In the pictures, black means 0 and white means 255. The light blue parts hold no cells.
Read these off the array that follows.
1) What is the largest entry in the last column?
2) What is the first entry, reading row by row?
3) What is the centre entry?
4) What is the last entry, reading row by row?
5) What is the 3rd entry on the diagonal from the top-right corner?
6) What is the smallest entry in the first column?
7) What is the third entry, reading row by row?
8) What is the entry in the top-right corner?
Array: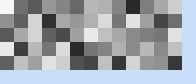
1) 226
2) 247
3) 233
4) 55
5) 126
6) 89
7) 89
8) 206
